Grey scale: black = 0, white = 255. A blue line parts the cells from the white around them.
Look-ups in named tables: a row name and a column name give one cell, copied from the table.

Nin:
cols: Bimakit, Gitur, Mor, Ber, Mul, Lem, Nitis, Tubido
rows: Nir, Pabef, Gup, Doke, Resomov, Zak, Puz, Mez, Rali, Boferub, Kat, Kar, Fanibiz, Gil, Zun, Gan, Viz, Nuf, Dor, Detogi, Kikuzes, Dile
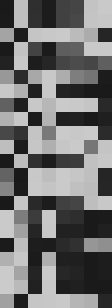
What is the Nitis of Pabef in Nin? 196
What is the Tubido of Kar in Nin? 199
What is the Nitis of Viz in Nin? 26
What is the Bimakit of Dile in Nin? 161
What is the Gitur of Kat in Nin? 27
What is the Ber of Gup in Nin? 200
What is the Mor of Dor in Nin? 27
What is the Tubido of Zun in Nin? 200
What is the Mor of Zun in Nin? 41
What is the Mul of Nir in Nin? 65
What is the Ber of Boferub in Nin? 121
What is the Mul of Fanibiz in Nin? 202
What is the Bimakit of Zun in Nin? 25
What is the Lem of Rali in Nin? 32
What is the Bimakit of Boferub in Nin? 72

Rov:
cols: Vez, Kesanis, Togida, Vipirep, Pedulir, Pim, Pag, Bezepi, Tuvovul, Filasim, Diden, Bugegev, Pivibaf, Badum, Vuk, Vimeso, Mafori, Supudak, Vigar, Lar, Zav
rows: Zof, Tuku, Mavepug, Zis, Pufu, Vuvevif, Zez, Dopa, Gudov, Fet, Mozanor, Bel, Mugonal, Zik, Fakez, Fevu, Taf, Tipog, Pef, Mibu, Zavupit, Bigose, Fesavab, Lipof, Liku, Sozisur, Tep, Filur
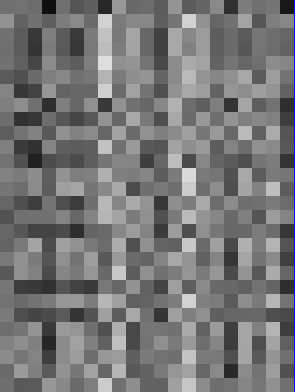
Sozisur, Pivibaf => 111
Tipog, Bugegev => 100
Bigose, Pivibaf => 125
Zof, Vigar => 112
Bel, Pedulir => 87
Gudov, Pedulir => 86
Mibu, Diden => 143
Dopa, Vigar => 94
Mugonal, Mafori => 81
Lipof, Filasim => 72
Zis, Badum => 129
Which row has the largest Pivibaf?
Bel

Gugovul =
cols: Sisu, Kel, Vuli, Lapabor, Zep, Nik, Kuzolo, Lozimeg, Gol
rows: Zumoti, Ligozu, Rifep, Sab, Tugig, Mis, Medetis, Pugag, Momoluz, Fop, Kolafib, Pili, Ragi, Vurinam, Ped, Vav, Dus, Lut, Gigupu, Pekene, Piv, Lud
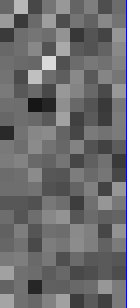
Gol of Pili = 57
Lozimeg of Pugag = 57
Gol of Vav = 100
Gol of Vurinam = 150
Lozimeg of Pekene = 90
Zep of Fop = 100
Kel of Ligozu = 58
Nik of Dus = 138
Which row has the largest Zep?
Sab

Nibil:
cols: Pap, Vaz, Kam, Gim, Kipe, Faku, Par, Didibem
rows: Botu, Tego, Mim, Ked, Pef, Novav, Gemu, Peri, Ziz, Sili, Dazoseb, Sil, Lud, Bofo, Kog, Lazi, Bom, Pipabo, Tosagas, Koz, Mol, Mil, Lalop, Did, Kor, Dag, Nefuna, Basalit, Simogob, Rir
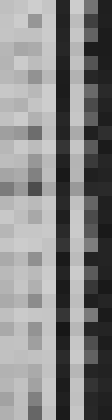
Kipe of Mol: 27
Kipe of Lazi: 31
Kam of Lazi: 168
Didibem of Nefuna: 34
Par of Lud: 32
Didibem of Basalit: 38
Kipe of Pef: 33
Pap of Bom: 182
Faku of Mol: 195
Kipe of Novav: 29
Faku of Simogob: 192
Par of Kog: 101
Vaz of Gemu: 195
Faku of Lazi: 201
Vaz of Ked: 167
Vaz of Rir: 189
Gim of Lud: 189
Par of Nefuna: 37
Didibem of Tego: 32

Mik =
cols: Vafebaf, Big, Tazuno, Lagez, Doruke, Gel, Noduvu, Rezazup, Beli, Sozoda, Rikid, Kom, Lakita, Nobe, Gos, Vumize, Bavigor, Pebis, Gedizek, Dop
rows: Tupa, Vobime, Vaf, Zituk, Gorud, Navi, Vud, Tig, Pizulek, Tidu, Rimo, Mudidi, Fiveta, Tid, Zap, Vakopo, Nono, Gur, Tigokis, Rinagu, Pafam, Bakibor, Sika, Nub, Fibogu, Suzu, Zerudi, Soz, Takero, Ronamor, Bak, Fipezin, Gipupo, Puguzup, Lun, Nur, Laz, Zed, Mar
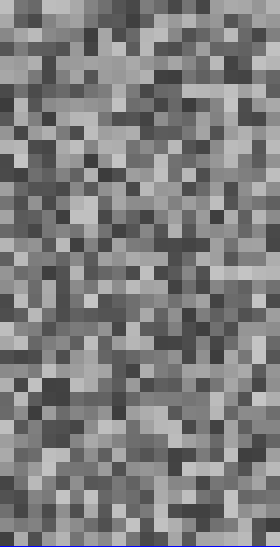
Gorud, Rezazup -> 158
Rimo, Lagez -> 71
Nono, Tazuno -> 71
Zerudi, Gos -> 165
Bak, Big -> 88
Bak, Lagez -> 82
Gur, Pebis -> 161
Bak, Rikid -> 161
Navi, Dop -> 102
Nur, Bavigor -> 194
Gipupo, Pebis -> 63
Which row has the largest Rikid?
Rinagu

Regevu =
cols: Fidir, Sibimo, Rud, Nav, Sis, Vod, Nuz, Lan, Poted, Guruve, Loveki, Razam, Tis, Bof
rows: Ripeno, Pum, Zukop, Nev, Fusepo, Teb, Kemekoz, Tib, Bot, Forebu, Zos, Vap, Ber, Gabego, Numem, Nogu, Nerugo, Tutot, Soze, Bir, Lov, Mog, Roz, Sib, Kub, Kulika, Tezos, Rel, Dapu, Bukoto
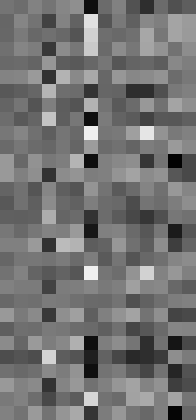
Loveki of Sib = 87
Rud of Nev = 125
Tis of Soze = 133
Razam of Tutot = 142
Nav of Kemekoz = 181
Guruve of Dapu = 162
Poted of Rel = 150
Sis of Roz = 143
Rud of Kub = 154
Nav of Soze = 115
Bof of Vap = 73
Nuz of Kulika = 31
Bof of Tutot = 100
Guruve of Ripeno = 82
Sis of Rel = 132

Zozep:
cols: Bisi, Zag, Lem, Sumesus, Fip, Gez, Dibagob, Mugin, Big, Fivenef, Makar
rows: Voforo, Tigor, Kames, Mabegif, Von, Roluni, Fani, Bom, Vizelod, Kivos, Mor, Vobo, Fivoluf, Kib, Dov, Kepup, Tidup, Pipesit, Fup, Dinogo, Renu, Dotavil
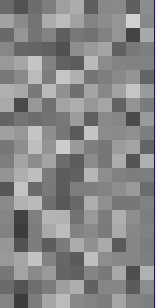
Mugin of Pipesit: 170
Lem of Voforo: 109
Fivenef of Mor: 163
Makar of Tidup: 129
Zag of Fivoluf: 174
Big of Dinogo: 168
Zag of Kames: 149
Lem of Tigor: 116
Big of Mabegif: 97
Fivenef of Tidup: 135
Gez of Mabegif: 141
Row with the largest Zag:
Kib

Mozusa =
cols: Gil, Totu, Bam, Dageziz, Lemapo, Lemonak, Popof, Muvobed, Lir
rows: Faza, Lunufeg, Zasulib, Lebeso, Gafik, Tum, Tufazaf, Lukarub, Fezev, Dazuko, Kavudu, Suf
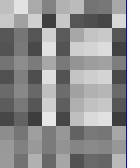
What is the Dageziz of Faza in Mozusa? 130
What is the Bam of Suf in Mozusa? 177
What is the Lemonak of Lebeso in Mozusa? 207
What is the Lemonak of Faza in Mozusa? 187
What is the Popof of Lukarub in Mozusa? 193
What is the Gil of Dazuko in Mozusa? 141
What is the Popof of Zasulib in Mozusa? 195
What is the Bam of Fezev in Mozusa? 61
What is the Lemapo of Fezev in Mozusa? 70
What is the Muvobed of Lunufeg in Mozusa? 70
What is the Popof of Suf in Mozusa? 105
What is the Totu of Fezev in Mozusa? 99
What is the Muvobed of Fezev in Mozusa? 225
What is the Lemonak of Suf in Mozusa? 82
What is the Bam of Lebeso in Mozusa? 73
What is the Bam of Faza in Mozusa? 170
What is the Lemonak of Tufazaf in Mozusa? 161
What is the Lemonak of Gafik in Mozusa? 148

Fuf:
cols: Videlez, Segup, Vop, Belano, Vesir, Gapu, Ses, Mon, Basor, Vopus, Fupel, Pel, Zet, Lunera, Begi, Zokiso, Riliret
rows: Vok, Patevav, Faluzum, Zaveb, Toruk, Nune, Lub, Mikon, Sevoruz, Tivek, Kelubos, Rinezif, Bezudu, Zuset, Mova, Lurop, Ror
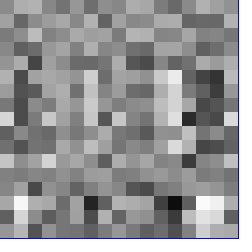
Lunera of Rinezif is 59
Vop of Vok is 178
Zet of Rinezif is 137
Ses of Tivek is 142
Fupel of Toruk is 75
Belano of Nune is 168
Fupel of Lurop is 144
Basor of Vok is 135
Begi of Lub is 96
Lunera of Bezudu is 156
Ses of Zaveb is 175
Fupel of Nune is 145
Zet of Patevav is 173
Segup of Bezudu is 124
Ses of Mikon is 202

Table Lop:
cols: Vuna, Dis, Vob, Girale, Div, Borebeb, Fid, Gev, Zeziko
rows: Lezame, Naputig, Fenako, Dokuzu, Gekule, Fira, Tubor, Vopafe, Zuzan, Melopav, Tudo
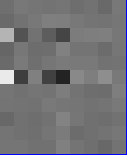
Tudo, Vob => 113
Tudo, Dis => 117
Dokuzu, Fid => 116
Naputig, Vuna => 106
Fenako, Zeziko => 119
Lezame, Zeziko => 120
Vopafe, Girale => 121
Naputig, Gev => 115
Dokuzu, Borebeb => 116
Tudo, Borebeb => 116
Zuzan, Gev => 110
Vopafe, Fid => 114
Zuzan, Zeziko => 114
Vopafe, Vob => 114
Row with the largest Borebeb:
Fira

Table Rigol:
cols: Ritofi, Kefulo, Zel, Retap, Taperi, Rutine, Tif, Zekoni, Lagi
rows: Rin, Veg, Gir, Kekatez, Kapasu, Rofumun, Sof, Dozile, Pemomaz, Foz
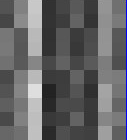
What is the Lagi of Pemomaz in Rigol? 123
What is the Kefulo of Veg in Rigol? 139
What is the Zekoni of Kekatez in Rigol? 148
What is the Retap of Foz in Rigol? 42
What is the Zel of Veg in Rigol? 196
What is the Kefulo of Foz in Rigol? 112
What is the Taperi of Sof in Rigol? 62
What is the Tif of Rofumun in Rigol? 58
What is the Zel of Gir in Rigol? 185
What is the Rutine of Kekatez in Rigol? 56
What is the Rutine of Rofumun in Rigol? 99
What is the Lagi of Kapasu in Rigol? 79
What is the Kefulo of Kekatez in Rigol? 87
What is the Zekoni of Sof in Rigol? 164
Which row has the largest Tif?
Kapasu

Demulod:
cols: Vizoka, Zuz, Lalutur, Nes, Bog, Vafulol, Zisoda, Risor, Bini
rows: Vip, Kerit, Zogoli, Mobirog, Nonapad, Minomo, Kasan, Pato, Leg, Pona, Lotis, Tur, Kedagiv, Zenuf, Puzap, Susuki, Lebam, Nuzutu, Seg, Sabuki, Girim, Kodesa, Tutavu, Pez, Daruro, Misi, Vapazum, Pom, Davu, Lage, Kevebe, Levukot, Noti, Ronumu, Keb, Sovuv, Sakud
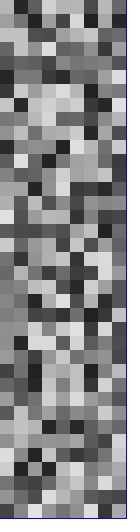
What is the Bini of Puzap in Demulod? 138
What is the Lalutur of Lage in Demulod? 118
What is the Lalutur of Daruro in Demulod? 217
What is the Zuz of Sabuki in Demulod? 179
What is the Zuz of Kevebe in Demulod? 194
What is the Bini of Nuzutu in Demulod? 96
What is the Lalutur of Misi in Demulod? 62
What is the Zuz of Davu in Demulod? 88
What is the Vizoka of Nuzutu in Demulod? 202
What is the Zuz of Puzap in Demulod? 88
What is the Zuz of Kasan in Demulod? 202
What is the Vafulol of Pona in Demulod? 203
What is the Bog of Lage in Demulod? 105
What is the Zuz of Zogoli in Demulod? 193
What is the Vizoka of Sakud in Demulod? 68
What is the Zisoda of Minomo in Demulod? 97
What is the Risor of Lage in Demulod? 203

